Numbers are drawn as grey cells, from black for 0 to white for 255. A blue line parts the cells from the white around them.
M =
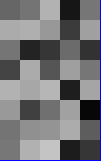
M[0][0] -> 102
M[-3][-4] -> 64
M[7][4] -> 54
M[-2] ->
[116, 144, 148, 172, 93]
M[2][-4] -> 35
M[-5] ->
[68, 171, 85, 159, 118]
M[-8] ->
[102, 116, 178, 22, 118]
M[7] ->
[119, 177, 196, 28, 54]
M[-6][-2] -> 107

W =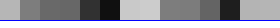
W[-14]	182
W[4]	49
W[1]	125
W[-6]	125
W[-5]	124

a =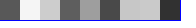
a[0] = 88
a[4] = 158
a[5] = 73
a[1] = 245

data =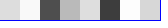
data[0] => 221
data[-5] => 186

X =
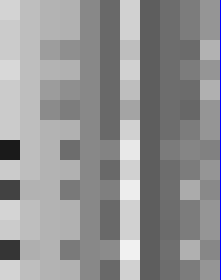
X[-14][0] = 211
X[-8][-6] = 105
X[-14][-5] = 209
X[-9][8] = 109
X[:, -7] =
[136, 136, 136, 136, 136, 136, 136, 136, 136, 136, 136, 136, 136, 136]
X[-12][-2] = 107
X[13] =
[211, 190, 179, 177, 136, 105, 209, 94, 109, 124, 149]
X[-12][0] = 203
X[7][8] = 123
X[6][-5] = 209
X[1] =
[203, 190, 179, 177, 136, 105, 209, 94, 109, 124, 149]
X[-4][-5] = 209
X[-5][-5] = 237
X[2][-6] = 105
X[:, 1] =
[190, 190, 190, 190, 190, 190, 190, 190, 190, 178, 190, 190, 175, 190]
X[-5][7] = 94
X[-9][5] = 105
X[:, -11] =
[211, 203, 203, 216, 203, 203, 203, 26, 203, 66, 212, 203, 53, 211]
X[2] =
[203, 190, 157, 143, 136, 105, 190, 94, 109, 107, 178]
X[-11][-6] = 105
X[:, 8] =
[109, 109, 109, 109, 109, 109, 109, 123, 109, 110, 109, 107, 111, 109]
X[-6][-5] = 209
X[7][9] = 133
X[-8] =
[203, 190, 179, 177, 136, 105, 209, 94, 109, 124, 149]
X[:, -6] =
[105, 105, 105, 105, 105, 105, 105, 131, 105, 127, 105, 105, 139, 105]
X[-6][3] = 177
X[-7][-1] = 129
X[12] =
[53, 175, 179, 122, 136, 139, 241, 94, 111, 176, 135]
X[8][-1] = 149

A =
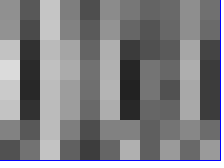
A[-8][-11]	144
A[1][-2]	142
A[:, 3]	[126, 130, 165, 171, 157, 157, 126, 96]
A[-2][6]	129
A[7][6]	176
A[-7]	[146, 74, 198, 130, 90, 147, 102, 84, 103, 142, 106]
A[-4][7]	117
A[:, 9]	[142, 142, 166, 174, 168, 169, 135, 105]
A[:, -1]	[112, 106, 68, 59, 60, 60, 108, 154]
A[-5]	[219, 42, 192, 171, 113, 177, 38, 116, 103, 174, 59]
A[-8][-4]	100
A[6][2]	187
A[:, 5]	[139, 147, 175, 177, 180, 173, 129, 101]
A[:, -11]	[144, 146, 194, 219, 202, 195, 130, 81]
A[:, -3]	[105, 103, 90, 103, 81, 99, 116, 154]
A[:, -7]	[78, 90, 100, 113, 111, 105, 77, 61]

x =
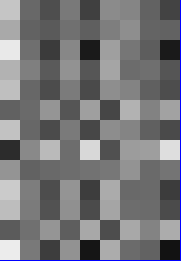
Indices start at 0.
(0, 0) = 197
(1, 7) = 100
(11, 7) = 131
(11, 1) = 112
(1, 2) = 90
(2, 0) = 233
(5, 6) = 178
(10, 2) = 82
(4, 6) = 131
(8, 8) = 116
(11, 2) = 149
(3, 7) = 111
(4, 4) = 74
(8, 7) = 106
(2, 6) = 118
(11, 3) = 94
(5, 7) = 130
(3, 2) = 90
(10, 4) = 75
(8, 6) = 147
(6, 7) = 96
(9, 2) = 77
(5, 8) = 162
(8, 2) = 105
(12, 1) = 121
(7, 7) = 158
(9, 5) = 171
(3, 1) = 127
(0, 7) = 98
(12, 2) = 61
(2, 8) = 26
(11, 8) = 172
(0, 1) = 104
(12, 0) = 236

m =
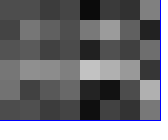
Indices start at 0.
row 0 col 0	77
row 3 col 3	127
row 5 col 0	76
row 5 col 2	60
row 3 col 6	153
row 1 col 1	118
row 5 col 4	15
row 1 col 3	78
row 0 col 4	11
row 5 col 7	120
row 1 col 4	121
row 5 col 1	79
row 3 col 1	143
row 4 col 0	114
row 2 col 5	80
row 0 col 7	128

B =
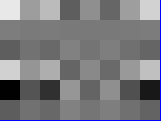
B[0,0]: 232
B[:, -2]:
[158, 122, 112, 153, 80, 112]
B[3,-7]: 149
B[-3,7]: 192
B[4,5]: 143
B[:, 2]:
[187, 123, 105, 174, 48, 104]
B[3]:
[209, 149, 174, 101, 137, 106, 153, 192]
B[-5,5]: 121
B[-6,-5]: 94
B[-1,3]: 129
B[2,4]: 116
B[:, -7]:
[157, 122, 114, 149, 84, 113]

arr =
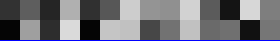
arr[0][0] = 50
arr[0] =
[50, 94, 37, 176, 48, 87, 205, 148, 144, 210, 91, 20, 215, 126]
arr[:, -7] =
[148, 71]
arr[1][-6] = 114
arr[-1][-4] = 106

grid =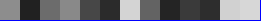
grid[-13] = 141
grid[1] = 33
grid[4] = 71
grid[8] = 36
